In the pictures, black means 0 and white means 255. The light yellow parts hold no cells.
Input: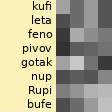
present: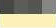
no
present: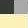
yes
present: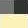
no
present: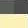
no
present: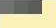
no

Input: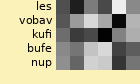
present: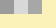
yes
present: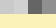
no
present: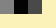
no
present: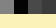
no
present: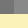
no
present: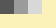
yes
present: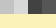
no

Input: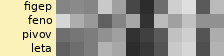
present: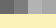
no
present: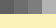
yes
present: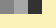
yes
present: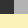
no
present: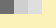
yes

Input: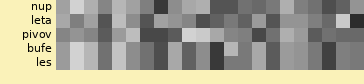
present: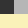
no
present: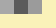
yes
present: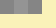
yes

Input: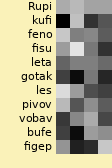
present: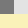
no
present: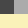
no
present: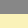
no
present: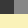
yes
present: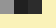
yes
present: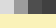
yes

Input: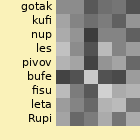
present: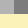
no
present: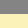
yes

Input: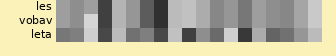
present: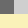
yes
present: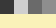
no
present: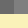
no
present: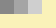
no
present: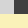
yes
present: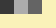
yes
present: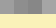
yes

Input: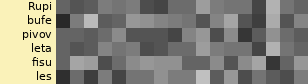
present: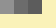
yes
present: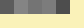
yes

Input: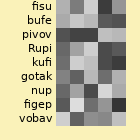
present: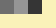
yes
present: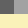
no
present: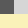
no
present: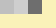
no
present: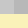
yes

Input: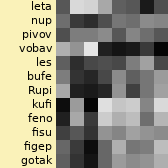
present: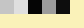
no
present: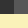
no
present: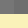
yes
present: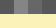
no
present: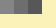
yes
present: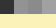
no

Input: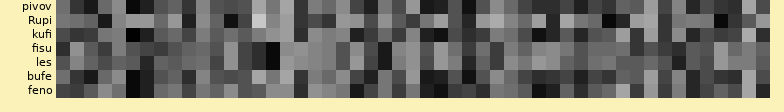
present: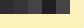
yes
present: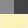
yes
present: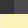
yes
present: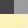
no
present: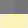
yes
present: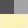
yes
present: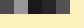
no

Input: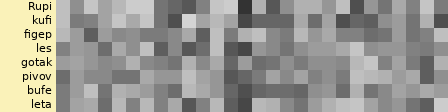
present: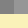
no
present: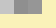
yes
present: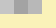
yes
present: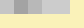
yes

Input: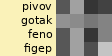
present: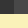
no
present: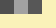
no
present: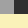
no

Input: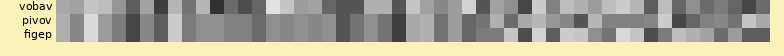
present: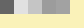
yes
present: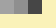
yes
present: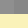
yes

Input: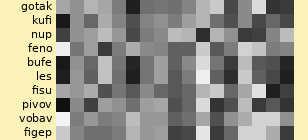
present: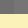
yes
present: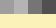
no
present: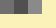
yes

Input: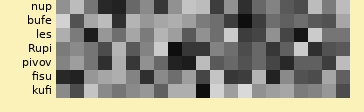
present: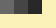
yes
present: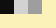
yes
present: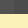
yes
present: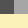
yes

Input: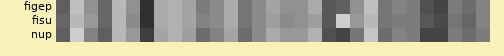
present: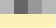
no
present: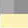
no
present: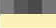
yes
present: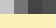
no

